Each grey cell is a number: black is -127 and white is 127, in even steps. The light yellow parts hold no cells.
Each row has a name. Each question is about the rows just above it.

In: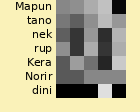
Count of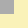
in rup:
2
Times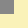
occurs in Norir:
3
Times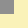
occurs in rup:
1
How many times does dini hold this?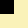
4
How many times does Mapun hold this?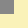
1

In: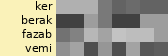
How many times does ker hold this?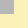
0
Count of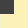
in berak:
4
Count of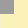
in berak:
3

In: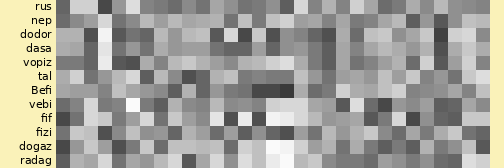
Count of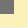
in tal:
3
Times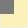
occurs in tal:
3
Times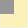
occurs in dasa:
4

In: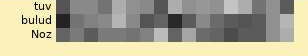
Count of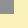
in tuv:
4
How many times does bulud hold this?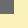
1
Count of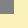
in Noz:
1
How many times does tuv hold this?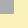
3
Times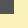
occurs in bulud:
2
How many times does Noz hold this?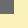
1
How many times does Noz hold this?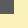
3

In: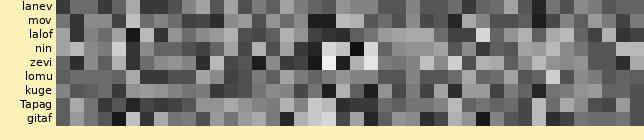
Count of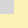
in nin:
2
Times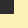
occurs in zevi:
3
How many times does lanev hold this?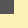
8
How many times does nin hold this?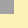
5
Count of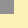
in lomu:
1
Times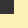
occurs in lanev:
0
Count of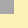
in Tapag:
3

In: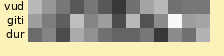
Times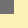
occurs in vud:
2
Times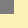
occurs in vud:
0
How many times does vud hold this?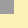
0

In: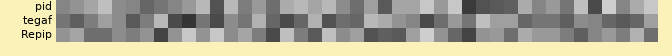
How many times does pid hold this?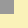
4
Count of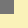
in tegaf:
6
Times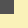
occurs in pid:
2
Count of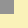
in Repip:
6
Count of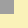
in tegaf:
4

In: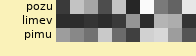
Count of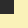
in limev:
4
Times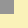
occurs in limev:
1

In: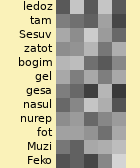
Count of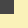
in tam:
1
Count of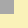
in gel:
3
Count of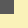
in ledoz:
3

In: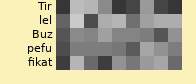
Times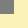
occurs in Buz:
1
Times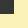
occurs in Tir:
3
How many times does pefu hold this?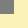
4
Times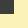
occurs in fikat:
2
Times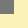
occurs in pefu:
1

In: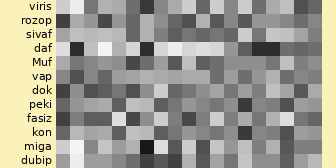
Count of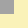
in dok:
2
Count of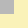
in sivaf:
2
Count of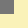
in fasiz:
2
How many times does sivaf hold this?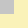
1
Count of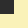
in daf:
4
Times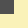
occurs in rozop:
1
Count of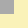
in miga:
0

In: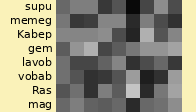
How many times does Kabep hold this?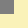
0
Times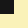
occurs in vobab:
0
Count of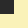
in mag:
1
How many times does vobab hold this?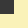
1

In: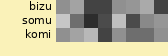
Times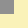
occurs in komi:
3
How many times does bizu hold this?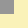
1
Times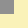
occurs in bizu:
2

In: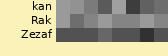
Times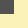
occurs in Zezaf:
6
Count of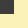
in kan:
1
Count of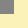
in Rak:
4
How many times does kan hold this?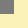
1
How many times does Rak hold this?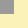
3
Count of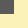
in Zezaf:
0

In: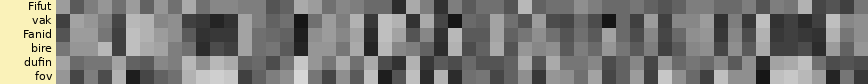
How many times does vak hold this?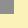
2
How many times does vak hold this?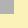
3
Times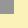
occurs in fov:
2
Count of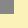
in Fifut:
3

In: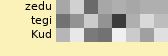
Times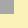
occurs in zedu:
3
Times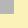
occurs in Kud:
1
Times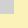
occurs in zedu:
1

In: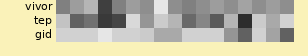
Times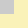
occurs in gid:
1
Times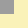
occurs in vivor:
4
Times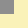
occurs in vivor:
6
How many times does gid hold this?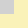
9
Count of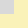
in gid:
0
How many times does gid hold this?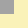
1

